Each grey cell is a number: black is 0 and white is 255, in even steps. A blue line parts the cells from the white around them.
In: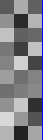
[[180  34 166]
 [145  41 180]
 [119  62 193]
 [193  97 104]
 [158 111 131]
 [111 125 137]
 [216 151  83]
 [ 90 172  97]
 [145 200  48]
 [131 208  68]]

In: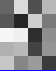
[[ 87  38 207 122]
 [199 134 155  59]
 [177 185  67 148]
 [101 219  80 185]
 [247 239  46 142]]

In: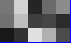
[[ 24  49 224 176  76]
 [113 189  62  69  43]
 [119 210  37 107 140]]

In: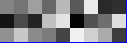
[[ 20  75  35 192 228   5  81 110 222]
 [132 116 159 103 185  88 234  41  48]
 [145 200 139 124  68 241 208 171  60]]

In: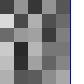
[[202  41 182 119 119]
 [190  47 161 100 133]
 [217  73 176  79 107]
 [176  86  92 141 168]
 [ 66 147  54 147  86]
 [107 153 161  60 127]]

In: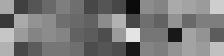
[[170  64  85 105 126 111  71  85  71  11 140 132 170 163 155 206]
 [178  71  92 118 118 111  77  85  77  24 132 126 147 163 155 192]
 [198 155 132 140 132  98  92  77 155 228 118 118  24 163 147  92]
 [ 57 170 147 140 111 105  98 140 178  71 111  98 147 105 126 126]]
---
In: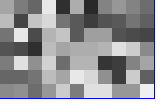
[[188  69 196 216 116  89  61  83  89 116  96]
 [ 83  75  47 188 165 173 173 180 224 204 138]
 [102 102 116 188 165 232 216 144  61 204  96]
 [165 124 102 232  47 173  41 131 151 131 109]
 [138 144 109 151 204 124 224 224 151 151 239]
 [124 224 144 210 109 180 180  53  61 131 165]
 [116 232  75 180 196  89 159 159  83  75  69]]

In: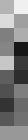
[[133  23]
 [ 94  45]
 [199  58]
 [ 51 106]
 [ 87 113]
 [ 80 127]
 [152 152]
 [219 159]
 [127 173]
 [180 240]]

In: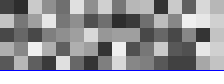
[[ 65  45 202 143 111 224 143 208 119 183 189  52 202  95 216 183]
 [ 72 103  72 127 143 159 216 151 159 159  72 103  72 135  52 195]
 [195 119 159 231 119 143  80 111  45  58 111 189 135 239 231 208]
 [175 135 239 175  95 175 159  52 239  80 119 202  88  80 231 208]
 [ 88 183  95  58 224 103  52 127 216 135 127  88  65  65 167 195]]

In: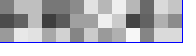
[[ 76  98 191  62  90 160 160 239 203  69  98 176 139]
 [127 191 191 119 119 139 226 183 239 183 105 218 197]
 [154 232 226 168 210 133 203 154 176 247 133 218 218]]

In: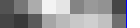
[[ 69  57  90 166 186 200 207 193 111]
 [ 83 119 172 243 229 132 153 146  69]]

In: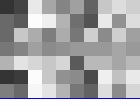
[[ 52  60 252 199 145 139  75 239 193 233]
 [ 52  67 233 166 132 160  98 199 221 207]
 [105  90 252 239 179 111  83 233 145 221]
 [126 105 246 227 179 119  98 221 139 214]
 [119 132 160 139 145 153 153 153 166 153]
 [105 199 172 126 172 119 207 139 207 160]
 [179 227 214 199 214  90 185 185 166 185]]

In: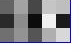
[[ 42 140  12 239  26]
 [112 147  85 175 216]
 [100 162  71 197 190]]

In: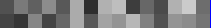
[[ 68  54 134  68 103 171  88 163 148 183 128  81 148 140 116]
 [ 81 122  96 140  88 171  46 177 190  61 103  74 177 203 109]]

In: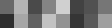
[[ 46 166  97 194 146  53  89 159]
 [105 180  74 132 208  66  81 118]]
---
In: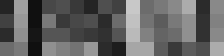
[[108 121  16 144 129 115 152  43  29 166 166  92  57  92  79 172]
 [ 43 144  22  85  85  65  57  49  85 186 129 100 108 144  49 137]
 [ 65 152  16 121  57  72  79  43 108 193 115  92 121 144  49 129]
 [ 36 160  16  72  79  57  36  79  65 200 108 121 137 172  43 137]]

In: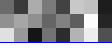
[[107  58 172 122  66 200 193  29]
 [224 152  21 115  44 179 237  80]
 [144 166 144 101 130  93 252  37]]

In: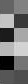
[[196  57]
 [ 86  78]
 [  1 116]
 [100 129]
 [ 27 168]
 [184 210]]

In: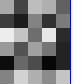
[[ 61  28 131  49 123]
 [169  68 189 175  97]
 [154  82 161 117  35]
 [ 13 104  76   7  35]
 [237 196 110 231  43]
 [131 210 175 139 196]]

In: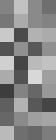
[[208  69 186 194]
 [201  75 178 171]
 [171  82 216 159]
 [186 111 103 125]
 [ 61 131 103 152]
 [103 138 159 165]
 [ 82 144  88 144]
 [119 171 138 131]
 [ 95 178  88  69]
 [131 194 138 111]]

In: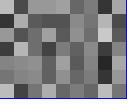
[[188  67 117 173 103 124 103 188 117]
 [188  75 152 152 160 103 124  53 167]
 [152  83 110 160  90 144 110 201  90]
 [117 132 138  97 144 103 124  53 152]
 [132 138 144  97 160  90 132  39 167]
 [ 53 173  90  83  83 138 117 181  75]
 [ 61 181 110  67 124  97 138  61 132]]

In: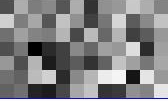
[[152  79 181  28  64  92  51  98 194 160 118 167]
 [112  98 187 208  43 137 181 236 244  21 229 152]
 [ 98 112  35  28  72 167 194  51  58 145 131 229]
 [ 79 118   0  43  64 137 104 160 152 222  43 160]
 [208 125 167  86 194 145  64 118 214  92 137 194]
 [112 160 131 125 181  72 187 104 181  64  92 152]
 [ 79 173 125 137  86 173  51 145 152 200 173 131]]
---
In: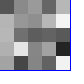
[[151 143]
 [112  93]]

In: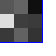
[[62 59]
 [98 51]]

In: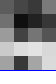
[[ 15  34]
 [ 66 117]]

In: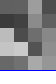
[[ 65 139]
 [ 76 110]]

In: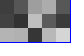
[[ 50 191]
 [177  54]]

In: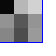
[[ 87 148]
 [ 77 154]]

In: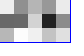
[[105 211]
 [252 240]]
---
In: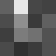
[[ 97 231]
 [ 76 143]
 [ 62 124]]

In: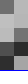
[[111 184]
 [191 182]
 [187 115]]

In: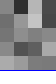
[[134  47]
 [111 151]
 [117 142]]

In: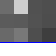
[[108 206]
 [ 91  90]
 [105 120]]

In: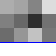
[[173 164]
 [128 104]
 [108 150]]

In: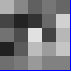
[[179 135]
 [ 68  35]
 [114  77]]

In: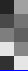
[[ 36 161]
 [ 73 115]
 [126  95]]

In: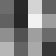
[[108  41]
 [ 97  39]
 [143  82]]
